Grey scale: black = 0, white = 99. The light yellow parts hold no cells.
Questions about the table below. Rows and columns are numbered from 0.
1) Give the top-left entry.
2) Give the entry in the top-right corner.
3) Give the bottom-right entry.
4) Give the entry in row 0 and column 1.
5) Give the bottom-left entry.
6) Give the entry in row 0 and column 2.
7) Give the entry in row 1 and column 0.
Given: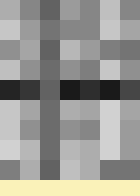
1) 67
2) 52
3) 45
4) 52
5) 49
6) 38
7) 77

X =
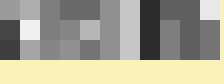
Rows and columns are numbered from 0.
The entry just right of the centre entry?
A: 77
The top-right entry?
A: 90
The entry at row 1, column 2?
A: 49
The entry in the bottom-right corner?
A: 45
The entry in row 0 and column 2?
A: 49
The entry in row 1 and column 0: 27
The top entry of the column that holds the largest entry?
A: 67
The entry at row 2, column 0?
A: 24
